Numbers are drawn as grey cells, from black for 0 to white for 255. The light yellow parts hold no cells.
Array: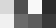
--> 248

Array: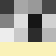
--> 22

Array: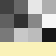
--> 135

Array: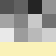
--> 201

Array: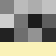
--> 28

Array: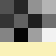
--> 30

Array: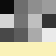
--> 191

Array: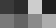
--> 205
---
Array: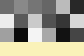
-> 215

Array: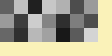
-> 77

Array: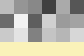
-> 163

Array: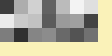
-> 67

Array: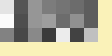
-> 93

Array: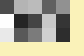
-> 53

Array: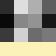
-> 23

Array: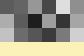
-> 166

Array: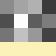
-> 125
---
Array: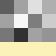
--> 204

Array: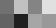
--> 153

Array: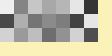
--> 230

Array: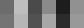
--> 153

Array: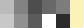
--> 43

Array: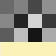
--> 57
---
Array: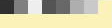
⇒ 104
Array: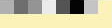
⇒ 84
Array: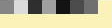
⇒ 19
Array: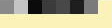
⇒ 72
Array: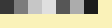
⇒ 86
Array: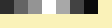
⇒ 168
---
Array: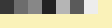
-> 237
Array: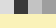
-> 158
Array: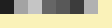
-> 177
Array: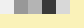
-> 216
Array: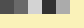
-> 171
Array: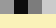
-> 203
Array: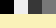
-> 120
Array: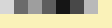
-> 185
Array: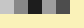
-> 77
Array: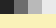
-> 234
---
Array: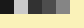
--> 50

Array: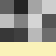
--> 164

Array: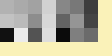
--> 162

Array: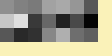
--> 122

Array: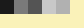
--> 84

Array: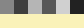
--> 181

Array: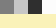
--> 47

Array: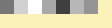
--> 255
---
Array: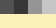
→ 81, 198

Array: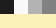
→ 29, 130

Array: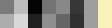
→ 122, 158

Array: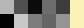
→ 183, 148

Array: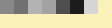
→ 136, 214

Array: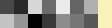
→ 72, 87

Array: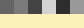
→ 101, 153

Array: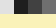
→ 225, 111

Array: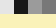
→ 229, 120
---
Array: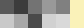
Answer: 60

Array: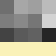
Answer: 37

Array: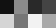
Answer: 17

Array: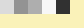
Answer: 49

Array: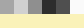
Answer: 45

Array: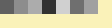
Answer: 49
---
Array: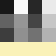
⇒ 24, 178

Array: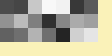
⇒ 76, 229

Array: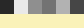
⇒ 40, 70

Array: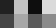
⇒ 33, 139

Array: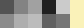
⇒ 83, 118

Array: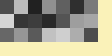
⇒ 77, 77

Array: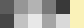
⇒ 92, 217
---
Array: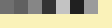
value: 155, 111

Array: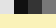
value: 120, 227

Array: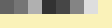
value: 222, 98

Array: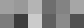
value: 166, 124

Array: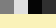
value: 47, 125

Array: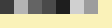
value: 157, 60

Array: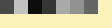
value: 101, 73

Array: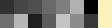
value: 1, 111

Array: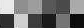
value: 170, 47

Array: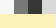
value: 218, 247
